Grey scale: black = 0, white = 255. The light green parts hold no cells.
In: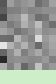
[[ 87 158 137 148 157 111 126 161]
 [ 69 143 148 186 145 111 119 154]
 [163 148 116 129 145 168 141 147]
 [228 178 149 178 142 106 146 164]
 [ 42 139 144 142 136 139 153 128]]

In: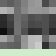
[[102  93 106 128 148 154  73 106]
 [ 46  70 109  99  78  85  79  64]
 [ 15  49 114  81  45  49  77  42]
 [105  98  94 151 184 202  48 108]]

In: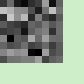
[[ 55 107  28  10  46  62 157  16  98]
 [ 45 200 143 185  41 127  63  40  90]
 [ 57  68  76  20  95 116 129  49 109]
 [101  76  85 110  65  77 105  61  91]
 [ 77 113 115 126 126 159  67  96 106]]

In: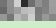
[[115 144 208  44 111 145 127 158]
 [150 118 185 165 205 124 152 134]]

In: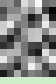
[[138 147  96 218 183 247 106 118]
 [102 172 168 126  25  70 193  27]
 [207 125  62 155 191 196 139 203]
 [ 48  70 166 116  69  62 123  27]
 [229 159 102 146 178 127 166 237]
 [ 27  74 172  92 129 115  92  40]]

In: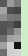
[[ 88 154 122]
 [141 120 114]
 [ 81 105 147]
 [161 209  21]]

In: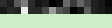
[[ 45  29  89 124  43  19  29   1  12 106  60 101  67  33  24   7]]

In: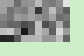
[[163 161 110 144 148 185 129 122 141 226]
 [134 118 156 148 162 146 133 164 109 120]
 [188 199 140  24  95 191 168  95 215 155]]
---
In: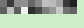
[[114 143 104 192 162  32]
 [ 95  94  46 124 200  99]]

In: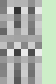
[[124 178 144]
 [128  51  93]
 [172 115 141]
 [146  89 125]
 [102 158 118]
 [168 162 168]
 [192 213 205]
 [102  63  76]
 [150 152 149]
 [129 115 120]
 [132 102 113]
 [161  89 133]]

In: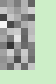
[[139 124  99]
 [198 153 208]
 [ 68 173  94]
 [245 122 189]
 [152 202 185]
 [168 226 196]
 [123 156 128]
 [162 127 121]
 [145  77 108]
 [153 191 196]]

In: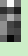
[[141 110]
 [ 45  28]
 [110 118]
 [143  49]
 [141  69]
 [ 94  54]]

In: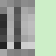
[[150 122 136]
 [127  84 160]
 [ 49  94 183]
 [ 43  86 189]
 [ 57  75 187]
 [ 71  89 175]
 [ 32  44 209]
 [167 127 129]]

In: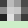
[[ 65 154]
 [141 200]
 [ 35 145]]
